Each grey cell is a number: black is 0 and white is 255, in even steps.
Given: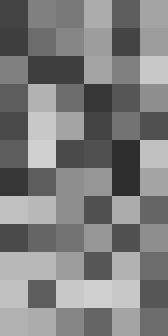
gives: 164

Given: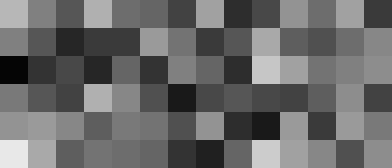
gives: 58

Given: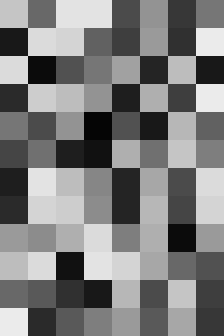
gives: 118

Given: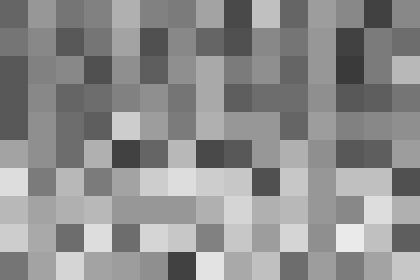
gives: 136

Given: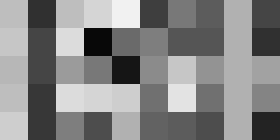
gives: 69

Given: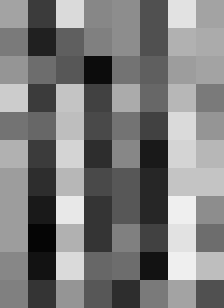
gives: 163

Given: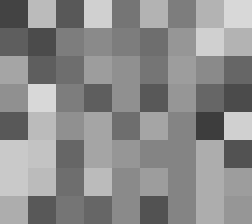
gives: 216
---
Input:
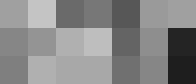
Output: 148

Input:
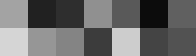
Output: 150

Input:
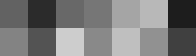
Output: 83

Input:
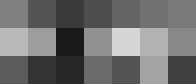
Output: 157

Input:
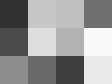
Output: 221

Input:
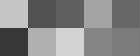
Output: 176

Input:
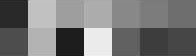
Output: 179

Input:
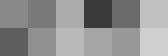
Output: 144
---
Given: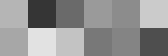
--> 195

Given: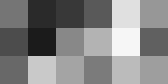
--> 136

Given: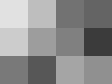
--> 128

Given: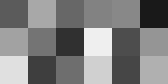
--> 48

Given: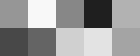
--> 208

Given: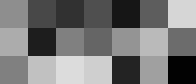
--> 128

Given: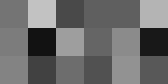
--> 158
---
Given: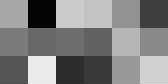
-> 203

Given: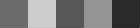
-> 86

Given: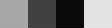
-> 10

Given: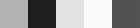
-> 227

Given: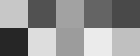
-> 162

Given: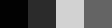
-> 210

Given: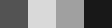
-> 160

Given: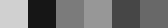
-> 123
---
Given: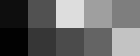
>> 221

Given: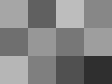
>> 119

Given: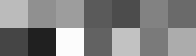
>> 157

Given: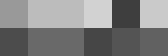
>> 188

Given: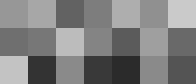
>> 188

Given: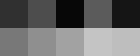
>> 7
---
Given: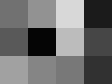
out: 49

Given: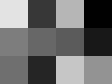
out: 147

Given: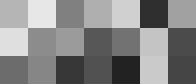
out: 69

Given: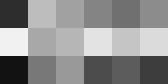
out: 61

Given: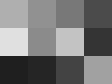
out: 161

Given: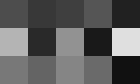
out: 17

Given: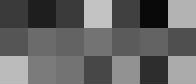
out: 171

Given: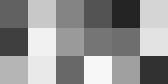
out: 49

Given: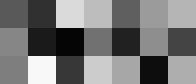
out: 174

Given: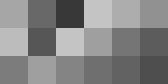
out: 78
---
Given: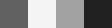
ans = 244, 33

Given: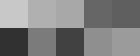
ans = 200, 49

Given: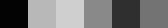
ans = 207, 3

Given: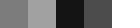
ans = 255, 20

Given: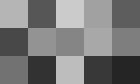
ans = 203, 37

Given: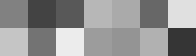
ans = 236, 53
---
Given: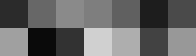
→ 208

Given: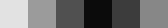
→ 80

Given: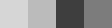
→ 214

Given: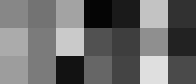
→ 102

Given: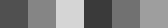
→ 213

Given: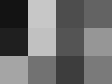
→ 165
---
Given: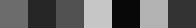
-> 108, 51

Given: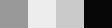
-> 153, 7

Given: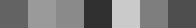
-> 99, 78

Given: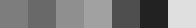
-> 125, 223

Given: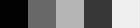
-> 2, 239

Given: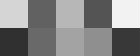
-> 213, 56

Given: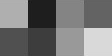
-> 175, 217

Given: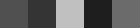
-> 80, 107

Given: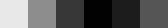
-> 232, 85

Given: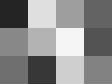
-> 36, 130
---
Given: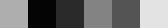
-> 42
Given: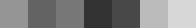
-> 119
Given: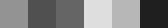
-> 101
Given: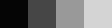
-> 153
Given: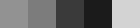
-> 58
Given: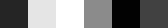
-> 255
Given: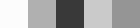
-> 57
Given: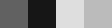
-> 222
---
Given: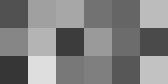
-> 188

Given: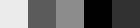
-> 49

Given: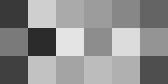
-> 100

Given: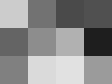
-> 80

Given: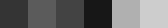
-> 205

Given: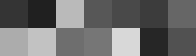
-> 102

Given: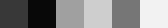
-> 242

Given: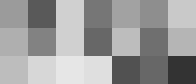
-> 201

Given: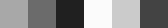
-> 67

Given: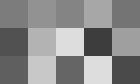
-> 116
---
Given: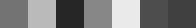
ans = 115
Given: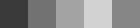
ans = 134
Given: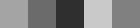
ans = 128
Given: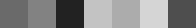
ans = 130
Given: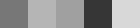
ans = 160
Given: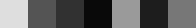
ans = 84
